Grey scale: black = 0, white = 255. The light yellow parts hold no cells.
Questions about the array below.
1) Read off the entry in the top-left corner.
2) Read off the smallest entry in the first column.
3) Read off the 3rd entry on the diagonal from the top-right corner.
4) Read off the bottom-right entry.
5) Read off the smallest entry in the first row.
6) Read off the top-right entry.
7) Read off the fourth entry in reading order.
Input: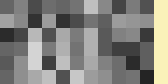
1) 101
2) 43
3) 129
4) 36
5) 69
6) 81
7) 109

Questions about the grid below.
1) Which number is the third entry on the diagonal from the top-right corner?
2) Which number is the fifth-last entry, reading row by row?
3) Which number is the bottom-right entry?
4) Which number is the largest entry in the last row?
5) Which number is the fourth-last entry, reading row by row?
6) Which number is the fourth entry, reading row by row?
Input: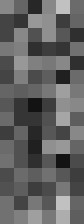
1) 144
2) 128
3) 94
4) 173
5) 159
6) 136

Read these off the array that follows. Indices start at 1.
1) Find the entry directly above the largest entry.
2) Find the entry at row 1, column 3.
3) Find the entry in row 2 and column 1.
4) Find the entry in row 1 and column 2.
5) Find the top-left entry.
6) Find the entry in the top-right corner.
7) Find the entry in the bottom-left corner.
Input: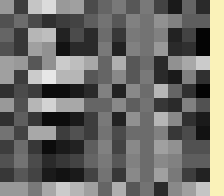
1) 145
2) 197
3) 81
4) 61
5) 153
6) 42
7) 153

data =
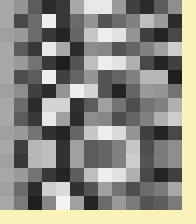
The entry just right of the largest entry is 160
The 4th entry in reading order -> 43
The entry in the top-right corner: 141
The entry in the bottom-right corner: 123
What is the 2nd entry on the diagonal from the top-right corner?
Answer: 154
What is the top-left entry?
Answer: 168
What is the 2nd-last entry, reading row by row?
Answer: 92
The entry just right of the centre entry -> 160
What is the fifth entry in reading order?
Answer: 56
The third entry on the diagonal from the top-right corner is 64
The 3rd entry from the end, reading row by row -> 84
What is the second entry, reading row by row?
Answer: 148
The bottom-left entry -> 168
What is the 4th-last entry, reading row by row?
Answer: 123
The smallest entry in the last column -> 30
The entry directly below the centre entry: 141
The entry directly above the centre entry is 211

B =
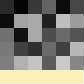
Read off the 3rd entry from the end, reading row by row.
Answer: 92
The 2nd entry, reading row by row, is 4
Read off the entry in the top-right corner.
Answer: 71
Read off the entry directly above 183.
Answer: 84
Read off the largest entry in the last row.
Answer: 202
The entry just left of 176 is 127
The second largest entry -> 196
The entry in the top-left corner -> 41
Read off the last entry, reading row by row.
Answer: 134

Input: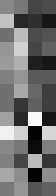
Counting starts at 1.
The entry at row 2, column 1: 194
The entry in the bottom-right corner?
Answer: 97
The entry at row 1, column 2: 120
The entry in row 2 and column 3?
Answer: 47
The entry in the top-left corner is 136
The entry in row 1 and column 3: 69
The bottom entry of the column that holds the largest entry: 84
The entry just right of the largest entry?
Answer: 23
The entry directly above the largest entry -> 97
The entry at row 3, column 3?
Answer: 76
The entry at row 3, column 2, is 188
